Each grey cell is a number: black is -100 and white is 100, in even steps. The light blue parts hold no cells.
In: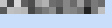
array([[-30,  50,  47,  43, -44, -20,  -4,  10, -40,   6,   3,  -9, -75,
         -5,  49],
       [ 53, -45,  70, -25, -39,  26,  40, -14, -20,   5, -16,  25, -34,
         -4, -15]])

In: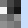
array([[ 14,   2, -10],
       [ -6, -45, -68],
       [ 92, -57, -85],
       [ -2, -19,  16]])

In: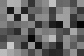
array([[ 47,  30,  15,  -7, -43,  -7, -56, -70, -67, -26,  15, -56],
       [  0,  40,  37,  -2, -59,  -4,  10,  51, -19, -16, -41,  16],
       [  7, -81,  22, -72, -19, -22,  -1, -52,  -1,  23, -11, -57],
       [ -6,  32, -74,  43, -52,   8,  11, -47,  26,  25, -58, -23],
       [  3, -23, -12,  -4,   4, -64, -21, -77, -87,  24, -63, -97],
       [-32, -45, -66,   7, -56,   8,  -4,   2, -33, -45,  31, -18],
       [-48, -23, -21, -23, -95, -24,  16,  47, -37,  13, -11, -41],
       [-26,  56, -19, -66,  17, -87, -18, -46, -76,  10, -28,   4]])

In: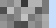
array([[ 18,   1, -37, -41,  16,   1,  31],
       [ 15,   6,  31, -56,  41,  41,  -5],
       [-39,  48,   5,  34,  34, -29,  -4],
       [  7,  -7,   7,  52,  -5,  11,  35]])

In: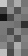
array([[ 49, -42,  23, -15],
       [ 56,  -2,  35,  -8],
       [-44,  10, -35,   2],
       [-86, -41,  -2, -10],
       [ -4,  -6, -12, -62],
       [ -5, -41,   8, -12],
       [-10,   3, -38,   2],
       [  7, -27,  36,  -3]])

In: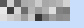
array([[ 74,  61,  51,  25,  57, -58,  -4,  22,  10,  13],
       [-31,  63, -20,  33,  37,  59,  31,  36,  43,  65],
       [ 81, -52,  66, -15,  42,  21,  38,  73,   1,  -4]])

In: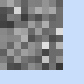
array([[ 17, -38, -43, -20,   9,  -4, -44, -11, -57],
       [ 11,  31,   2, -23,   0,  -1,  15,   1, -26],
       [-37, -29,  67, -27,  10,  36,  18,  31, -13],
       [-43,  -2,  -7, -52, -21, -38,  -7, -24, -14],
       [-48, -53, -14, -15,  23,  -3,  36, -15, -13],
       [  7,  -3,  33,  26, -17,  22, -18,  -9,  72],
       [ 10,   5,   7,  38, -36, -18,  -3, -40, -29],
       [  7, -19,  24, -20,  15,   3,  76, -15,  42],
       [-25,  23,  -4,  25,  13,  -7, -46, -16, -15],
       [ -3, -25,  19, -10, -20, -32,  53, -16,  13]])

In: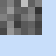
array([[-44,  18, -12, -31, -18, -42],
       [-18,   1, -33,  50, -24,  -1],
       [-13,  20, -22, -26,  -1, -60],
       [  1, -12, -38,  -8,   5, -35],
       [-30,   9, -53, -30, -23, -49]])
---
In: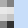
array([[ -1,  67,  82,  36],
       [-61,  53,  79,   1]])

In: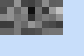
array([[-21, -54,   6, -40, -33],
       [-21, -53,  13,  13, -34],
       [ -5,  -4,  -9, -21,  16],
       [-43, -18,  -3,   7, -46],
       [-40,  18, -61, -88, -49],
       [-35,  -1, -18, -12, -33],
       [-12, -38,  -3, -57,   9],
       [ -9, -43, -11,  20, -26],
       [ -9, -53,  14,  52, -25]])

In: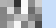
array([[  6,   4,   3,  39],
       [ 44,  13,  73,  36],
       [ 92,  45,  -7, -62],
       [  1,  49,  98,  95],
       [ 42,   3, -15,  11],
       [-42,  -9,  28,  62]])

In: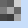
array([[-46,  -2, -20],
       [-52,  33, -29],
       [ 28, -20,  62]])

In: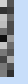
array([[ -2,  -7, -47,  -6,  54, -89, -13,  48,  55, -60,  64],
       [-62, -37,  32, -34, -16,  20, -42, -40, -15, -51, -34]])

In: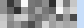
array([[ 59,  54,  11,  13],
       [  6,  17, -22, -55],
       [ 20,  56, -62,  -9],
       [-11,  62,  19,  95],
       [-39,   6, -10,  -7],
       [  1, -11,  27, -12],
       [ 65,   4,  -7,  10],
       [ 25,  29, -20, -64],
       [ 41, -28,  94,  75],
       [ 30,  20,  40,  -5],
       [ 38, -43,  67,  55]])

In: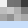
array([[ 29,  48,  89],
       [ 14,  56, -10],
       [ 44,  37, -11],
       [ 32,  -1, -54]])

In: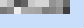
array([[ -7,  64],
       [  5,  43],
       [ 86, -37],
       [ 33, -23],
       [ 31,  58],
       [ 28,  67],
       [ -2,  67],
       [  3,  16],
       [ 14,  26],
       [-53, -16]])

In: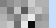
array([[ 45,  40,  27,   1],
       [ 58,  20,  -8,  14],
       [-13,   0,  54,  26],
       [ 82,  54, -30,  18],
       [-90,  84,  43,  60],
       [ 29,  11,  55,  38],
       [ 31,  24,  35,  39]])
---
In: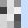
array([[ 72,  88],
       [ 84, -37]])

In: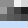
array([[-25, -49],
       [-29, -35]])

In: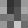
array([[-55, -35],
       [ -5, -35]])

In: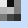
array([[ 48,  -2],
       [-45, -63]])

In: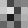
array([[ 76, -49],
       [-79,  -6]])

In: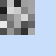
array([[68, 58],
       [ 8, 35]])
